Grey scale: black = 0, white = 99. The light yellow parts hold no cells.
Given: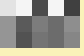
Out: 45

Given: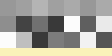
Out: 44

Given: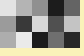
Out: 11

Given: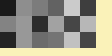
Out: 45

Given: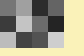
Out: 26

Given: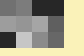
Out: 77

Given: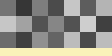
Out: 73

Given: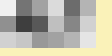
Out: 63

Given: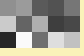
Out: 43
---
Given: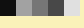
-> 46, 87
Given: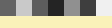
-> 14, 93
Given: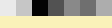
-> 32, 91
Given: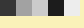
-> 79, 92
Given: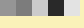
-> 79, 88
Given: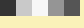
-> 96, 96
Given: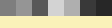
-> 82, 82
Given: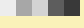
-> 82, 92
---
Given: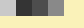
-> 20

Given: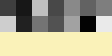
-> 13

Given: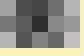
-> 33

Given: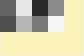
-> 71

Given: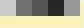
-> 44

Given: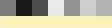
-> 10

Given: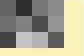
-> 76

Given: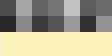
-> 53
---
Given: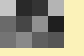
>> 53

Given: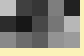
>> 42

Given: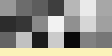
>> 75

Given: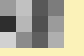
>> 54

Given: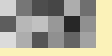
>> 67

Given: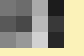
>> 59
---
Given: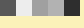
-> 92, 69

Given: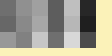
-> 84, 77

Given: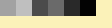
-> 74, 63

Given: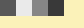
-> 91, 52

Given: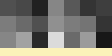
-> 85, 63

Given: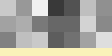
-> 93, 86

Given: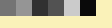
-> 79, 58

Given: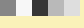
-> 96, 86

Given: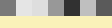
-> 89, 86

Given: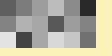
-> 88, 84
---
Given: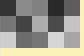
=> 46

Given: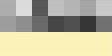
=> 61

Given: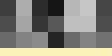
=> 30

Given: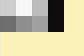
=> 43

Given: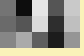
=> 41

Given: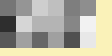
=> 18

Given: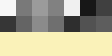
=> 21

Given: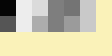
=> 33
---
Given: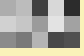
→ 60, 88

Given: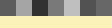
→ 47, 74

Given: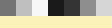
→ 10, 96

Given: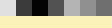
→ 32, 87

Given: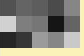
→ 46, 81

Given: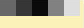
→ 4, 86

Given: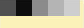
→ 54, 80

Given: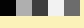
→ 24, 94

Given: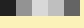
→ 84, 84

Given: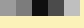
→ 6, 74
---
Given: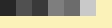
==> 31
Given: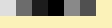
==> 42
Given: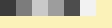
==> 48
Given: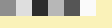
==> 86
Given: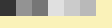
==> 57
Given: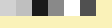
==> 74
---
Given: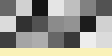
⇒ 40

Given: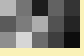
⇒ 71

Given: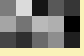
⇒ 48

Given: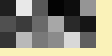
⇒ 12

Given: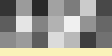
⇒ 20

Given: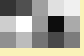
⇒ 20

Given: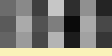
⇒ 42

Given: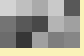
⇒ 82
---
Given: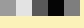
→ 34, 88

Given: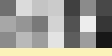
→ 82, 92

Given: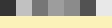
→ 61, 90

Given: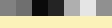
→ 14, 89

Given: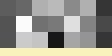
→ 47, 97

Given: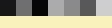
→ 66, 80

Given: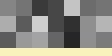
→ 27, 80

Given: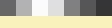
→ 86, 97

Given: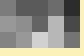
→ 39, 81
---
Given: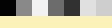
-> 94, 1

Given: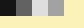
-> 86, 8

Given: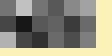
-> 75, 9

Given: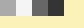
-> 95, 20

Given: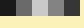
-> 78, 10

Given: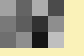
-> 74, 8
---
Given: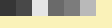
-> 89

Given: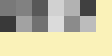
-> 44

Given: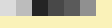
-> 14

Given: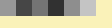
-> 45

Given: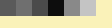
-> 29

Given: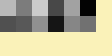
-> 56

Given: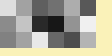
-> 90
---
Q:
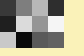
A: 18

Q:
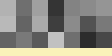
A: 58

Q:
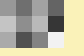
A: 39

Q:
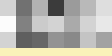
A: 86

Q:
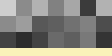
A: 69

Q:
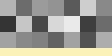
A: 53
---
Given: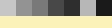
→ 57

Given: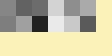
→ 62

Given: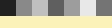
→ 53

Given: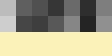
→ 27

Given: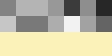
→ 47

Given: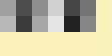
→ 23
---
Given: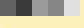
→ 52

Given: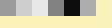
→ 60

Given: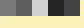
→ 36

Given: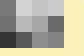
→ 41

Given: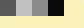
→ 54

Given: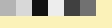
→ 44

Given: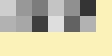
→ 38

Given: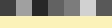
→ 34

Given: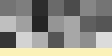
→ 21

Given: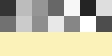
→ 30
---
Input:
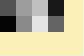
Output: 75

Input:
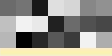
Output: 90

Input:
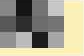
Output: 42

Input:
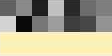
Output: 12

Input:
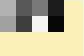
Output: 47

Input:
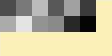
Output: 73
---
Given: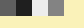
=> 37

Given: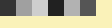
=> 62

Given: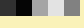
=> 50

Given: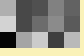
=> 72

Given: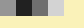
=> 43

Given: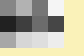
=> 86

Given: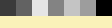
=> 61

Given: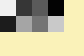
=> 64

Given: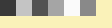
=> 64

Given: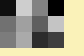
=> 66
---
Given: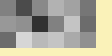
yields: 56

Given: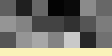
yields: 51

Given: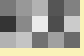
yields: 53

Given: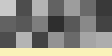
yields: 34

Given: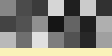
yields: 32

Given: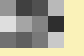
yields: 64

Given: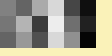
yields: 70

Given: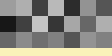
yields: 25
